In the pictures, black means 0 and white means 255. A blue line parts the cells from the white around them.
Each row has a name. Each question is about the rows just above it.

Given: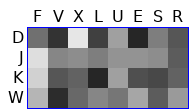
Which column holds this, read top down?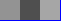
E
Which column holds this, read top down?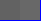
X
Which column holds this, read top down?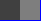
L
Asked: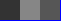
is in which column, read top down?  V

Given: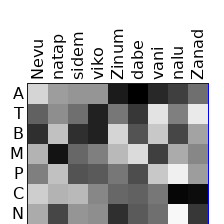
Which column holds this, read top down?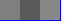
viko
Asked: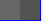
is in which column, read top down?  sidem
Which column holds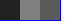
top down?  viko
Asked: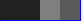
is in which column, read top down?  viko

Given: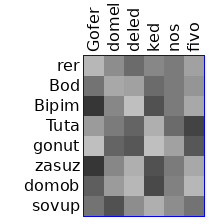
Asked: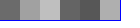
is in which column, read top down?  deled
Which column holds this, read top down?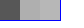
deled
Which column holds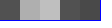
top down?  ked

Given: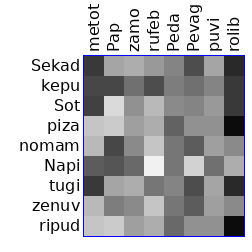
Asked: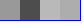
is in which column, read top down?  rufeb
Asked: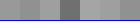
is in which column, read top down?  puvi
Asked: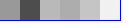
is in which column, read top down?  rufeb
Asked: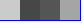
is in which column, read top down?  Pap

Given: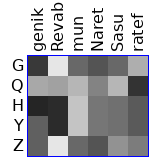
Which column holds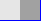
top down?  Revab
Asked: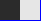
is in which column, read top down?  Revab
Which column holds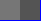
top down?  Naret
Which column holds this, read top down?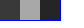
genik
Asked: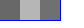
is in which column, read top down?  Sasu
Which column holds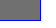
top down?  Sasu

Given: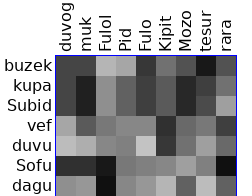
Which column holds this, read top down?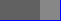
Pid
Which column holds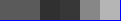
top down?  Kipit
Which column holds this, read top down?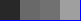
Mozo
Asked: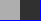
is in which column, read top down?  muk

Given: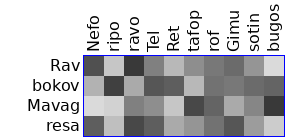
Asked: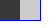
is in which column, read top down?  bugos
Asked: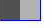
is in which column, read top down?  Nefo
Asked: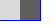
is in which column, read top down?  Nefo
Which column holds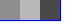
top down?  tafop

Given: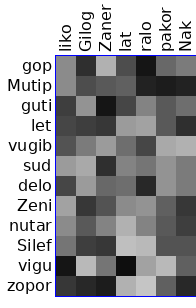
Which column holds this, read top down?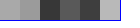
Gilog
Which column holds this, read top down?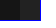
ralo
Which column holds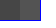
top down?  liko

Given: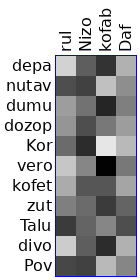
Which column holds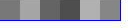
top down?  Daf
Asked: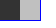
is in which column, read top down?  kofab
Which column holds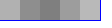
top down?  Daf
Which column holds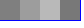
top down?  Daf
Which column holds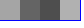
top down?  Daf
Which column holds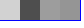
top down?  rul
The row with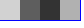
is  depa

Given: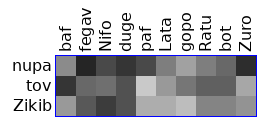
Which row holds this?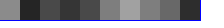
nupa
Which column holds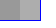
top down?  Lata
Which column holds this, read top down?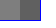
Ratu
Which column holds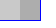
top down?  paf

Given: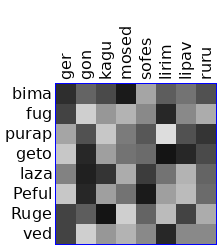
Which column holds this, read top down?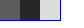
lirim
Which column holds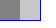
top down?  ger
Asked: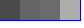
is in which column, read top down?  ruru
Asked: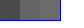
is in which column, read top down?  ruru
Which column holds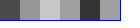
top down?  kagu
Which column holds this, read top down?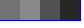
lipav

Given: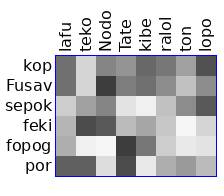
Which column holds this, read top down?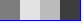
Tate
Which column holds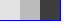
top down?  Tate
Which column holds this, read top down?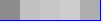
ralol
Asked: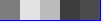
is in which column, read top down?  Tate
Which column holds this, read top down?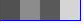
lopo
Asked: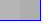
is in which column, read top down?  lafu

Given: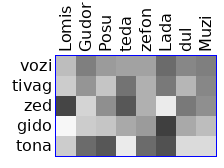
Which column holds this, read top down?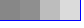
Muzi
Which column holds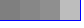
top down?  Muzi
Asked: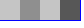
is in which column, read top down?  Posu
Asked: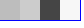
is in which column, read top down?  Lomis
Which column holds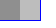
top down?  Muzi
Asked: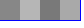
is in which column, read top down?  dul
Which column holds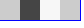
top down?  Lomis

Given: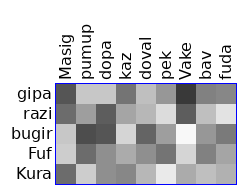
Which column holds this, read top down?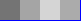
kaz
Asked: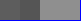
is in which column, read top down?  dopa
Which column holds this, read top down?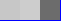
Masig

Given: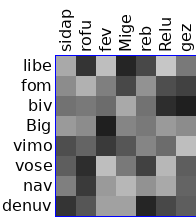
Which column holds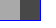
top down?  Relu
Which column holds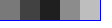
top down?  gez
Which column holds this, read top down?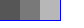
Mige
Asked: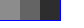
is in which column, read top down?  rofu

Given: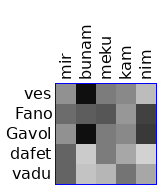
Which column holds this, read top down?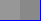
kam
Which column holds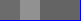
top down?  mir
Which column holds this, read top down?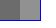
mir

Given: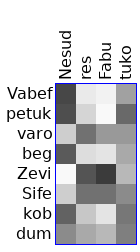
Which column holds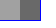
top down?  tuko
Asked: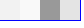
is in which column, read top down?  Fabu
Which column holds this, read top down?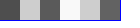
Nesud

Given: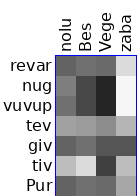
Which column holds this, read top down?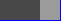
Bes
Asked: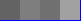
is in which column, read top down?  nolu
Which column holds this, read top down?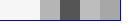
zaba
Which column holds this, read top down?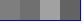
nolu
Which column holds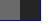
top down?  Vege
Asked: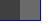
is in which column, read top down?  Vege
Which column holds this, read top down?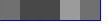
Bes

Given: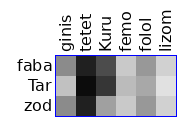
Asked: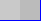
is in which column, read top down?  femo
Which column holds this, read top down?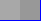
folol
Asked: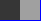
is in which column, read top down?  Kuru
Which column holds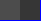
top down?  Kuru

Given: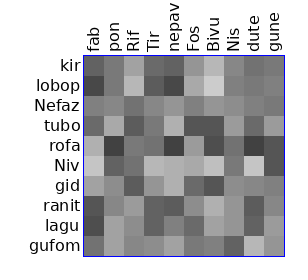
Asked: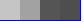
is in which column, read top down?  fab
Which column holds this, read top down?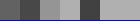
nepav
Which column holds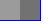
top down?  Nis
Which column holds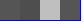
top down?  Bivu
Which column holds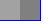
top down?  Bivu
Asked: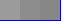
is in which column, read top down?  Rif
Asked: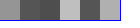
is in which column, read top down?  Bivu

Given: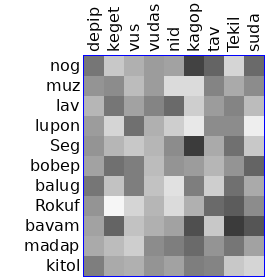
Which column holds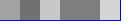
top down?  vus
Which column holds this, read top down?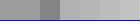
vudas

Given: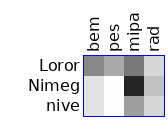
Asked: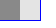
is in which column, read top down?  bem
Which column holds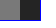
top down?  mipa
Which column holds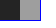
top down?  mipa

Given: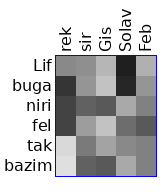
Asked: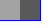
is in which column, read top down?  Gis
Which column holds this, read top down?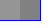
Feb

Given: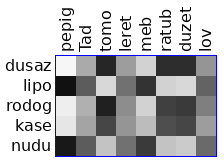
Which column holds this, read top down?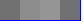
leret
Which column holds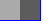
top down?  Tad
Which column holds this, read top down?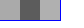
Tad
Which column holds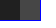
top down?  tomo
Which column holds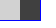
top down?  ratub
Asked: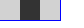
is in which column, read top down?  meb
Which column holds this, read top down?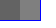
lov

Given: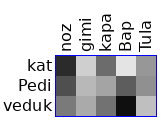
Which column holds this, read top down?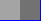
kapa
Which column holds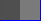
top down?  noz
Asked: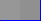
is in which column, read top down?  Tula

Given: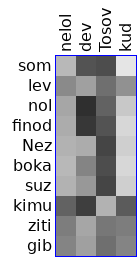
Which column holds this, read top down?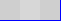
kud
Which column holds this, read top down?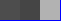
Tosov
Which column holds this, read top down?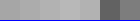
nelol
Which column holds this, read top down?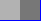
Tosov

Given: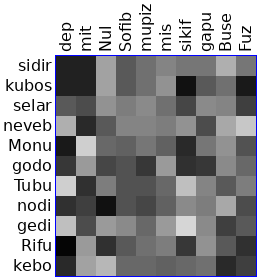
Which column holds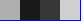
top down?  dep
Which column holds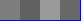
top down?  mis
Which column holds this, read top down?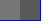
gapu
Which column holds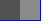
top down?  Sofib
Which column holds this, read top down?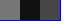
sikif

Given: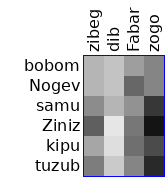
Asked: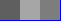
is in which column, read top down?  zibeg
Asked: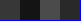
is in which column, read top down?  zogo
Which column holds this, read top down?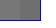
Fabar
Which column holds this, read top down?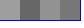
Fabar

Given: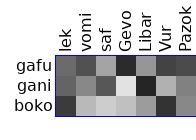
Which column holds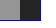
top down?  Libar
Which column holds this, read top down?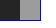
Libar
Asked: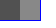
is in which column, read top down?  vomi

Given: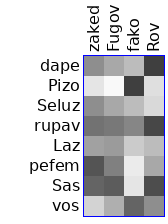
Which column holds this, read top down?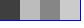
fako
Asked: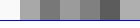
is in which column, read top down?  Fugov
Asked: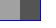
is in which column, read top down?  zaked
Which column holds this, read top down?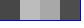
Rov
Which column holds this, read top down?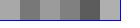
Fugov
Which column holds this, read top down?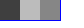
fako

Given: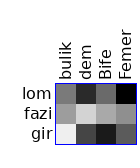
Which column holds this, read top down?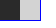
dem
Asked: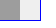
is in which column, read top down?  bulik
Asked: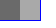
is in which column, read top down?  Bife
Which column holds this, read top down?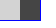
dem

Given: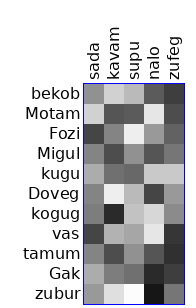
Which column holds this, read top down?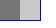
zufeg
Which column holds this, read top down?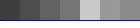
zufeg
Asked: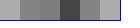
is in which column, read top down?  sada
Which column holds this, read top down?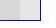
nalo
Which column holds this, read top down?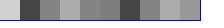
sada
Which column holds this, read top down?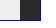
kavam

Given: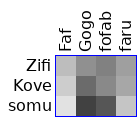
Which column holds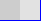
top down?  Faf
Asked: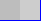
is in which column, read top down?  Faf
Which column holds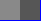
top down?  fofab
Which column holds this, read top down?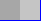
faru

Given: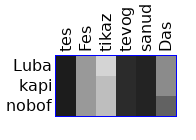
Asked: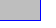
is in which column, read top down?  tikaz
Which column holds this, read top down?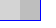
tikaz
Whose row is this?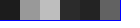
nobof
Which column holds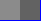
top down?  Das

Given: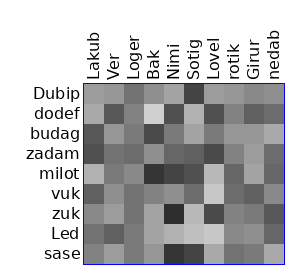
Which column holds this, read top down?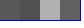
Lakub
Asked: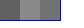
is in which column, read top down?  Lakub
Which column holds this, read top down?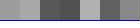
Lakub
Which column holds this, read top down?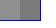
Girur
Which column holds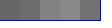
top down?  rotik
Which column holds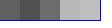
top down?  Sotig

